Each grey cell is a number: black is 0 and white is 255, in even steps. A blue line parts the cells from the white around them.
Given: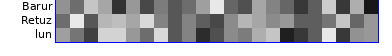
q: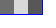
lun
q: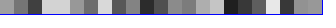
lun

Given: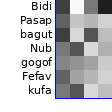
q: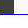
Bidi
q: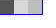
kufa
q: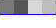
kufa
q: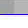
Fefav
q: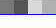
Nub

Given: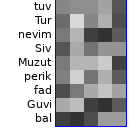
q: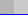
Muzut
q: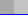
fad
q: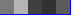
nevim

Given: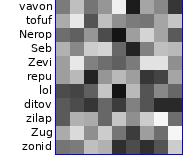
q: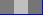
vavon
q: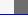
zilap
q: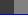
ditov
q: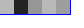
repu
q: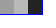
repu
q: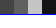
lol

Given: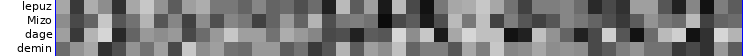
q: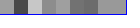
demin
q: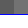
demin
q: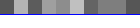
demin

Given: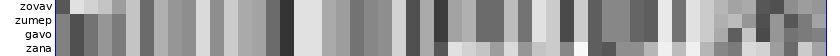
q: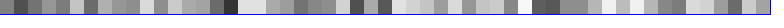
zana
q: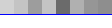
zovav
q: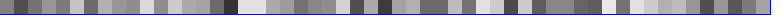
zumep
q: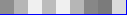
zana

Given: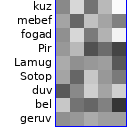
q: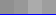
geruv
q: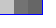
bel

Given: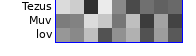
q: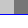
Muv
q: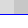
Muv

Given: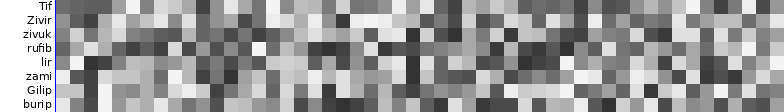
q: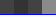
rufib
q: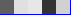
zivuk
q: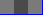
lir
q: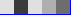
Gilip
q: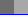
rufib
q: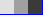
burip
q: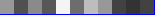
rufib

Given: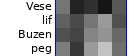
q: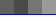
lif
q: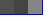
Buzen
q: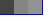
Buzen
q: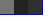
Vese

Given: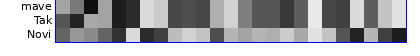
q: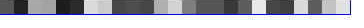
Tak
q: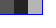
Novi
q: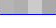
Novi
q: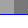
mave
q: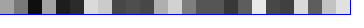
mave

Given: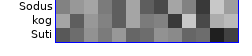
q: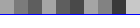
Sodus
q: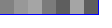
Sodus
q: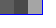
Sodus

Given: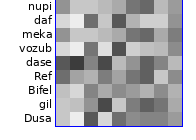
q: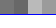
nupi
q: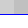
vozub
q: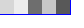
daf
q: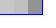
gil
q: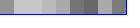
meka

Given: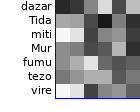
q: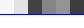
miti
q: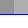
tezo

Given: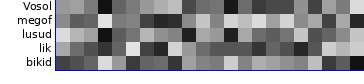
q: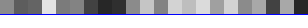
megof
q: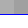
bikid
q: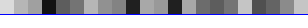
lusud
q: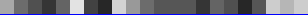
lik
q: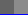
lusud
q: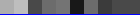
Vosol

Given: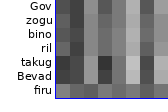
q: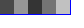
takug
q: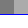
zogu

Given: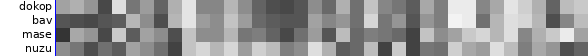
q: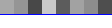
mase
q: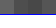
dokop
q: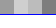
nuzu
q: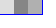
mase
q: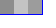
bav

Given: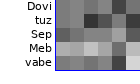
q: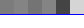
vabe
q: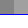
Sep
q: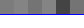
Dovi

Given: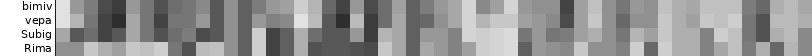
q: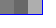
bimiv
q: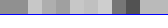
vepa

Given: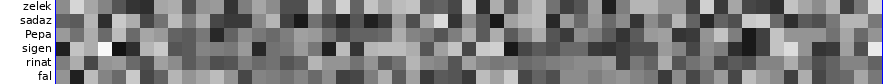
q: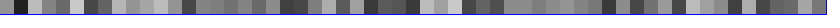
fal
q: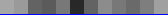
Pepa
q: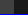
sadaz
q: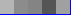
rinat
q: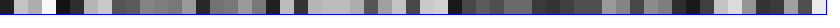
sigen
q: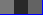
Pepa
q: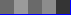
sadaz

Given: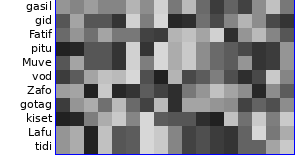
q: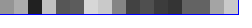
tidi
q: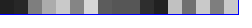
kiset
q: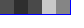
vod
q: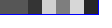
gid
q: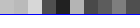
vod
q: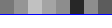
Zafo
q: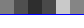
vod

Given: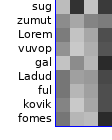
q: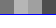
ful
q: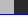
fomes
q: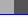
vuvop
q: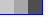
kovik
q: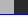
gal

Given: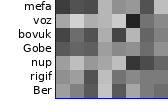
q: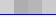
voz
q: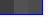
mefa
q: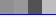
mefa

